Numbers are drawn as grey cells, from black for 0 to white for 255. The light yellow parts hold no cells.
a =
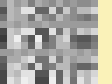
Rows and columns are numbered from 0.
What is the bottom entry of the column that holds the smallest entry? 72
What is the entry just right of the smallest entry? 201
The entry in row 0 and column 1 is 185
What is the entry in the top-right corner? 155
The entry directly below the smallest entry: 86
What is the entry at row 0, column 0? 140
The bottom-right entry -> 226
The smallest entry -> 58
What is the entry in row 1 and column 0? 86
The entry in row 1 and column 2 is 171
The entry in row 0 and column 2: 155
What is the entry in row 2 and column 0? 115
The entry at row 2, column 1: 185

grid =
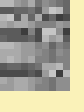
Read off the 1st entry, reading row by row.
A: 184
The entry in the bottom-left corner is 155
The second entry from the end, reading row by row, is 142
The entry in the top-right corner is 103
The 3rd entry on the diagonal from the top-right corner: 103
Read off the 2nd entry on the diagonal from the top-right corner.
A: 184
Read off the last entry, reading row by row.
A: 142
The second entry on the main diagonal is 91
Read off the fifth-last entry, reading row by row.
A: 130
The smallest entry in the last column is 61
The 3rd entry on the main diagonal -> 91
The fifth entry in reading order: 170
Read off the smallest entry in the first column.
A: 75
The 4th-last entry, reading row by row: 130
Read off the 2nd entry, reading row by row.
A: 184

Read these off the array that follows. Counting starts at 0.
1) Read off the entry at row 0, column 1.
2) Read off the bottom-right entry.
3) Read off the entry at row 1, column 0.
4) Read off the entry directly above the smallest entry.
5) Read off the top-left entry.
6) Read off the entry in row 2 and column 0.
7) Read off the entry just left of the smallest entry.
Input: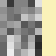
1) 56
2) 56
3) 143
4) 56
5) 167
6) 155
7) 183
